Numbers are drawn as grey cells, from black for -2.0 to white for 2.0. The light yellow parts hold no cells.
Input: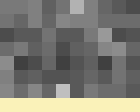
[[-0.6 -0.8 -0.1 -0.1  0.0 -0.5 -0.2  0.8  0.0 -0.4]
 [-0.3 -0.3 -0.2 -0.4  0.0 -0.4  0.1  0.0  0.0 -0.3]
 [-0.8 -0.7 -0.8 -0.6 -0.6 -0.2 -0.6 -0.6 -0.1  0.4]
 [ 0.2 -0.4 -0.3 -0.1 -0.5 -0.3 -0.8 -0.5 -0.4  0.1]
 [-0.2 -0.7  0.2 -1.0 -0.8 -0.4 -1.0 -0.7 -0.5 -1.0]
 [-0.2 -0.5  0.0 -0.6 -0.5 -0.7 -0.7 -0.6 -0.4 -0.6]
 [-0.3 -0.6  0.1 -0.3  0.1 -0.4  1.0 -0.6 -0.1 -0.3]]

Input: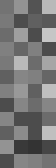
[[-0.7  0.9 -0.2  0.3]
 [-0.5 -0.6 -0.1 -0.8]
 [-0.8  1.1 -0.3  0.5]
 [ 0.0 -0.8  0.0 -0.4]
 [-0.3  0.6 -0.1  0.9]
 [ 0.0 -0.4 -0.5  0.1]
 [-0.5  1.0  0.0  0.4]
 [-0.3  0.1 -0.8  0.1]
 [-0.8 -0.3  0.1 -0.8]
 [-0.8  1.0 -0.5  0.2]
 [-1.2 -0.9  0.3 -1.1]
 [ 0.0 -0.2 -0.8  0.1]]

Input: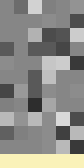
[[ 0.1  0.3  0.1 -0.3  1.3  0.0]
 [ 0.1 -0.8  0.1  0.1  0.1  0.2]
 [-0.7  1.2  0.1  0.1  0.8 -0.8]
 [-0.9  0.1 -0.6  0.1 -0.6 -0.6]
 [ 1.2 -1.1  0.2  0.1  0.1  1.1]
 [ 0.1  0.1  0.1  0.1 -0.6  1.0]
 [ 0.1  0.2 -0.9  0.4 -0.6  0.2]
 [ 0.1  0.1  0.0  0.1 -1.3  0.6]
 [ 1.4 -0.8  0.9  0.3  0.9  0.2]
 [-1.0  0.9 -0.5  0.0  0.1  0.2]
 [ 0.9 -1.1  0.1  0.1  0.1  0.2]]

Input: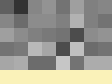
[[ 0.0  0.1 -0.5 -1.2  0.1  0.3 -0.2  0.5]
 [ 0.0 -0.2  0.1 -0.3  0.2  0.2  0.0  0.8]
 [ 0.2  0.3  0.5  0.2  0.0 -0.1 -0.2 -0.8]
 [-0.3 -0.2 -0.2 -0.1  0.9  0.6 -0.8  1.0]
 [ 0.7  0.7  0.6  0.7 -0.3 -0.3  1.1 -0.2]]

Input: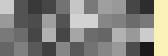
[[-0.9 -1.3  1.2 -0.7 -1.1 -0.9 -0.2  1.1 -0.1  0.5  0.4]
 [-0.3 -0.1  0.4 -0.7 -0.8  0.5 -0.7  1.3  1.3  0.1  0.0]
 [ 0.4  1.2 -0.1 -0.3 -0.9  0.8 -0.9  0.6 -0.3 -0.4  0.8]
 [-0.8 -1.6 -0.4  0.0 -0.6 -1.0  0.1 -0.6 -0.2  0.1  0.4]]

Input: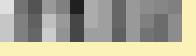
[[ 0.1  0.0  1.5 -0.2 -0.7  0.4  0.0 -1.5  0.7  0.5 -0.4  0.4  0.2]
 [-0.3  0.2  1.1  0.0 -0.5  1.0  0.4 -0.9  0.7  0.5 -0.4  0.4  0.0]
 [-0.3  0.2  1.1  0.0 -0.4  1.2  0.3 -0.9  0.5  0.5 -0.5  0.4 -0.2]]
